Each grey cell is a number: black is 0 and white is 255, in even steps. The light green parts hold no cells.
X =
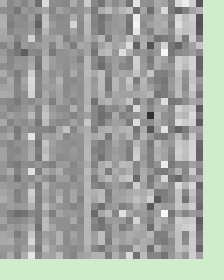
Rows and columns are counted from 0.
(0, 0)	174
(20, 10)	140
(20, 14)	123
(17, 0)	169
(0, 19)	228
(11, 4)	218
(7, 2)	118
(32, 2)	147
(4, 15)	146
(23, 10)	136
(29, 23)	155
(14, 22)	157
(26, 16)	157
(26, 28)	101
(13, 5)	128
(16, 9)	143
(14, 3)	144
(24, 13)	150
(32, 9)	143
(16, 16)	168
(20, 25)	201
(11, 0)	145
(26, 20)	161
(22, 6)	197
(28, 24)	138
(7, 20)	147
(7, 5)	133
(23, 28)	143
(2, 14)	115
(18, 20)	170
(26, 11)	145
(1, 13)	122
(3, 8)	141
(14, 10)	134
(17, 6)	186
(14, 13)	114
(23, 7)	127
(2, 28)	86
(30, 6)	163
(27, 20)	171

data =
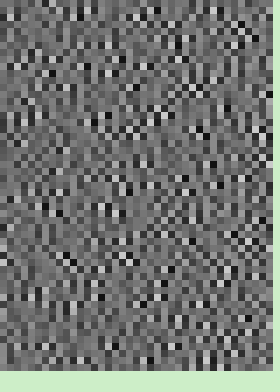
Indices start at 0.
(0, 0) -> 113
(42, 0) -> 169
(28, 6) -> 69
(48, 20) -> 90
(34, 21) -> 86
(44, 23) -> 144
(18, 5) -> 109
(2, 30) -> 145
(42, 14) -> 18
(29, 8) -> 99
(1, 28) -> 148
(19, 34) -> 73
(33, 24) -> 45
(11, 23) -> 113
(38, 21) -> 130
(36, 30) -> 151
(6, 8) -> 113
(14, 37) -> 70
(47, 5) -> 110
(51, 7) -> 169
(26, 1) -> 116
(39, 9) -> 103
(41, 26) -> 58
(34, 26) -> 183
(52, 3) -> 124
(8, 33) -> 160
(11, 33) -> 114
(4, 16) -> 58
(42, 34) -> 52
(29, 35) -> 111
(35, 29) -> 98
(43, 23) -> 130
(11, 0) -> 110
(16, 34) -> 145
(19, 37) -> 201
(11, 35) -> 108
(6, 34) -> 28
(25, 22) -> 118
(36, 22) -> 108
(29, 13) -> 43

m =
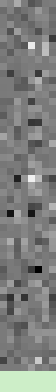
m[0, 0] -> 141
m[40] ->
[122, 157, 73, 102, 147, 160, 98, 122]
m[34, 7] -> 151
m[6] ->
[106, 122, 101, 87, 236, 122, 186, 122]
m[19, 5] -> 159
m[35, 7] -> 149
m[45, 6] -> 153
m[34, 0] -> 135
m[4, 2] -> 157
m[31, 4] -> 122
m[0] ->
[141, 132, 171, 124, 85, 99, 122, 124]
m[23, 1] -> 122
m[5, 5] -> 122
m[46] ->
[122, 108, 88, 80, 143, 127, 107, 120]
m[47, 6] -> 147
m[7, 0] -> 122
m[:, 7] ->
[124, 106, 114, 106, 113, 59, 122, 117, 135, 123, 135, 94, 131, 110, 139, 122, 121, 130, 126, 115, 170, 122, 122, 122, 143, 70, 104, 115, 124, 180, 132, 92, 138, 159, 151, 149, 117, 130, 156, 104, 122, 109, 65, 83, 95, 109, 120, 146, 134, 133, 103, 155, 116]
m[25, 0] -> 129
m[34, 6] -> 95
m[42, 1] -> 49
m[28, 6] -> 128
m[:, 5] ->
[99, 152, 134, 122, 81, 122, 122, 123, 137, 122, 58, 178, 149, 129, 122, 149, 122, 57, 149, 159, 74, 122, 116, 148, 150, 187, 138, 160, 119, 78, 122, 127, 144, 113, 83, 146, 114, 135, 0, 122, 160, 122, 142, 122, 114, 109, 127, 144, 152, 122, 113, 202, 122]
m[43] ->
[145, 79, 122, 130, 122, 122, 155, 83]
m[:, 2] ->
[171, 101, 111, 110, 157, 99, 101, 127, 118, 115, 111, 104, 92, 122, 152, 135, 146, 146, 90, 95, 123, 134, 98, 122, 122, 32, 98, 134, 137, 122, 170, 155, 121, 122, 97, 93, 99, 116, 122, 122, 73, 122, 141, 122, 151, 125, 88, 91, 110, 107, 122, 98, 122]
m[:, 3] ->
[124, 114, 90, 115, 122, 136, 87, 123, 126, 122, 122, 90, 93, 125, 122, 125, 122, 118, 119, 118, 130, 131, 108, 112, 103, 149, 122, 122, 122, 122, 122, 145, 132, 133, 162, 147, 132, 103, 99, 108, 102, 130, 51, 130, 131, 119, 80, 112, 122, 118, 115, 142, 125]
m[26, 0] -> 117
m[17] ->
[122, 115, 146, 118, 53, 57, 135, 130]
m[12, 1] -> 122
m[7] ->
[122, 93, 127, 123, 145, 123, 190, 117]
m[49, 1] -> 122
